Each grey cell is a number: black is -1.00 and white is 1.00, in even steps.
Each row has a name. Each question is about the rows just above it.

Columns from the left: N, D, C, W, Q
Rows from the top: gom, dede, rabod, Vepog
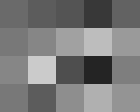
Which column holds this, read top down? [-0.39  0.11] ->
C
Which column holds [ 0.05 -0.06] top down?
N
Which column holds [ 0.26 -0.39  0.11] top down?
C
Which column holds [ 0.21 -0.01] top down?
Q

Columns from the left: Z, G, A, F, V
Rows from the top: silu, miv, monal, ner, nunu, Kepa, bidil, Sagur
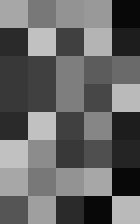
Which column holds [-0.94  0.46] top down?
V
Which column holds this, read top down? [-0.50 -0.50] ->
G
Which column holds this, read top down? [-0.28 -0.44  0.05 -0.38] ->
F
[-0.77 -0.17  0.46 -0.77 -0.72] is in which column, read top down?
V

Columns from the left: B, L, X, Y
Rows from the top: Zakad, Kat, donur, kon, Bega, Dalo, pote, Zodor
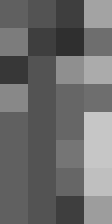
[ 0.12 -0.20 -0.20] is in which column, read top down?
X
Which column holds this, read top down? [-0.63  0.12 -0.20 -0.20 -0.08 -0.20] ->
X
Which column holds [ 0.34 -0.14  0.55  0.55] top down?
Y
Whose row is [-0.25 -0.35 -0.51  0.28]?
Zakad
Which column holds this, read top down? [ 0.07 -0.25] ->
B

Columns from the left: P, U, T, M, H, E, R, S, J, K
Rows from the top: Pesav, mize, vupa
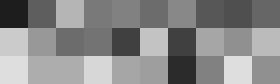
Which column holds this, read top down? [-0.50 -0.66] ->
R
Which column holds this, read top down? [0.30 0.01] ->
S
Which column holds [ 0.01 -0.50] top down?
H
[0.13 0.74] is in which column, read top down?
J

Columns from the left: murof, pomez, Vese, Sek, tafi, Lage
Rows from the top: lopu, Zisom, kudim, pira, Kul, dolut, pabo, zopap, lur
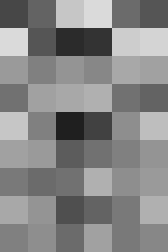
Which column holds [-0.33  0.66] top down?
Lage
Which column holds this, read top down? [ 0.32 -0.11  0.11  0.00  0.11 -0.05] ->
tafi
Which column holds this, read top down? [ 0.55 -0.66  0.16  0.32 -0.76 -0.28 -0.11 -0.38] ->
Vese
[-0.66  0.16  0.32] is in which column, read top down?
Vese
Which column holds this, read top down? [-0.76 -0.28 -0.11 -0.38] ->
Vese
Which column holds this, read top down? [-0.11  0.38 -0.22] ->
Sek

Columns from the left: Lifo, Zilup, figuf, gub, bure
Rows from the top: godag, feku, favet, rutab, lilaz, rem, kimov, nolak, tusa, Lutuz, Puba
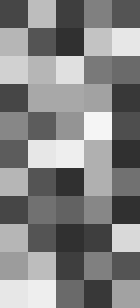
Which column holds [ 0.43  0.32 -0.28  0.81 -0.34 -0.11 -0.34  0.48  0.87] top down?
Zilup
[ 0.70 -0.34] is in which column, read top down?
bure
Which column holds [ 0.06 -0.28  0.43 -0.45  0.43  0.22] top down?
Lifo
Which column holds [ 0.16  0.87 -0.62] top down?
figuf

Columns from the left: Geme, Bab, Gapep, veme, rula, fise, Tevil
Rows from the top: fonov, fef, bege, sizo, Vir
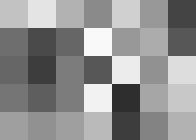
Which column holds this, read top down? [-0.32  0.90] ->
veme
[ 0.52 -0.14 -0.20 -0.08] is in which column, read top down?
Geme
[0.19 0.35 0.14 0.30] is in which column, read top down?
fise
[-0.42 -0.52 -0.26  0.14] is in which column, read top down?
Bab
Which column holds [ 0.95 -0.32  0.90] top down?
veme
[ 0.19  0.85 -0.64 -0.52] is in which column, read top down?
rula
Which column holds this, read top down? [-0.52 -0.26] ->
Bab

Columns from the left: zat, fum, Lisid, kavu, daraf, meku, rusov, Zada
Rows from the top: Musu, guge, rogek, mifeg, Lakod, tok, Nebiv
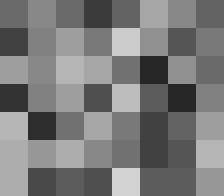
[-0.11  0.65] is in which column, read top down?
daraf
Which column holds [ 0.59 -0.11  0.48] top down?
daraf
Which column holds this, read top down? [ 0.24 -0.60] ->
zat
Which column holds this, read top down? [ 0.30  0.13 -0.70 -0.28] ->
meku
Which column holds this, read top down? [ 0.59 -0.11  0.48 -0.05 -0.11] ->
daraf

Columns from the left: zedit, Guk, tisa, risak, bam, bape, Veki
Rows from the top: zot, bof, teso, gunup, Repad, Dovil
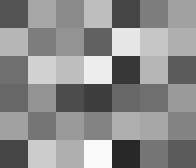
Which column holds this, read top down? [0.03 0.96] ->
risak
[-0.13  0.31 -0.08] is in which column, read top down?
bape
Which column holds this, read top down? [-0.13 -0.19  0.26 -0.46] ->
zedit
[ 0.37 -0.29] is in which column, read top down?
Veki

